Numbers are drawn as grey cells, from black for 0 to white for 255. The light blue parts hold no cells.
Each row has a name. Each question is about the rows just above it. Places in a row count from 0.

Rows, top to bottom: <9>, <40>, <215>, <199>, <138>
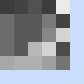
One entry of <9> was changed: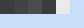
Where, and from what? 2, [81]
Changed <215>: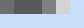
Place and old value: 3, [135]
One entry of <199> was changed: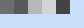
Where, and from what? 4, [75]
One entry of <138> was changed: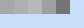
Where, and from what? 2, [175]
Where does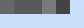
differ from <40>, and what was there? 0, [109]
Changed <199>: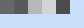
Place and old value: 0, [109]
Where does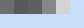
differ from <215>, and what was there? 2, [89]

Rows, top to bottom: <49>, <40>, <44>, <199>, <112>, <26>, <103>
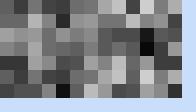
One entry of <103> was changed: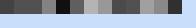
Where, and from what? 6, [187]
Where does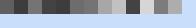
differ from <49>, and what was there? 10, [206]
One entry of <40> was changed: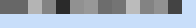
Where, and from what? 7, [116]
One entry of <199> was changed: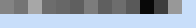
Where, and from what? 7, [89]
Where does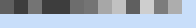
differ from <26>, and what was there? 3, [67]
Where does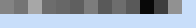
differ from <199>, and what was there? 12, [152]
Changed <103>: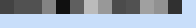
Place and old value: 11, [137]

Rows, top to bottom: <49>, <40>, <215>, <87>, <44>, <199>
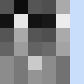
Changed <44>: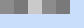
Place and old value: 4, [114]
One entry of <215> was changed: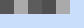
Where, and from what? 2, [85]
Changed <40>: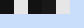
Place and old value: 4, [236]
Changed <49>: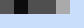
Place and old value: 2, [85]
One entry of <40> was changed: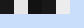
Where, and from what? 0, [18]
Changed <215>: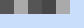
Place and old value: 3, [79]
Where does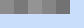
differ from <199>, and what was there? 3, [140]

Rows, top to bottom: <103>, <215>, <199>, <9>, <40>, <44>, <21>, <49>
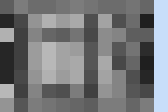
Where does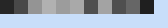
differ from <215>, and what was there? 9, [108]
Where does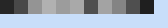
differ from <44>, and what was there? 10, [38]
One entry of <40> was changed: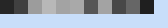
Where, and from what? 7, [169]
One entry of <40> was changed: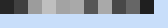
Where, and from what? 3, [184]
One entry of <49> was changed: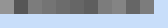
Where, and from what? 8, [124]
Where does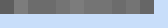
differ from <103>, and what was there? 7, [108]

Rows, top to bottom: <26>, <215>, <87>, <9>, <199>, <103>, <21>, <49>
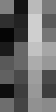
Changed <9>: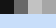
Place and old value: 0, [26]
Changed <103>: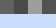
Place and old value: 3, [74]
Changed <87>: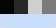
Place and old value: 3, [117]

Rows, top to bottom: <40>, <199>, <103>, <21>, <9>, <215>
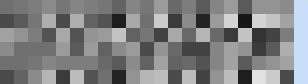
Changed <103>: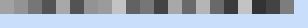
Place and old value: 2, [125]
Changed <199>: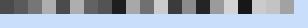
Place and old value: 18, [211]
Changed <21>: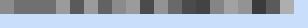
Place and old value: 13, [67]
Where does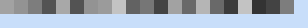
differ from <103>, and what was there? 12, [168]
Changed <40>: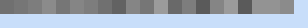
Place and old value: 7, [118]

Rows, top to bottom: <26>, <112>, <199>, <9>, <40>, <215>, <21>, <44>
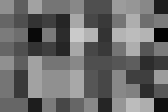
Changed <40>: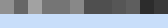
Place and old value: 1, [94]
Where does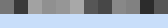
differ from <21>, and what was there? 4, [144]

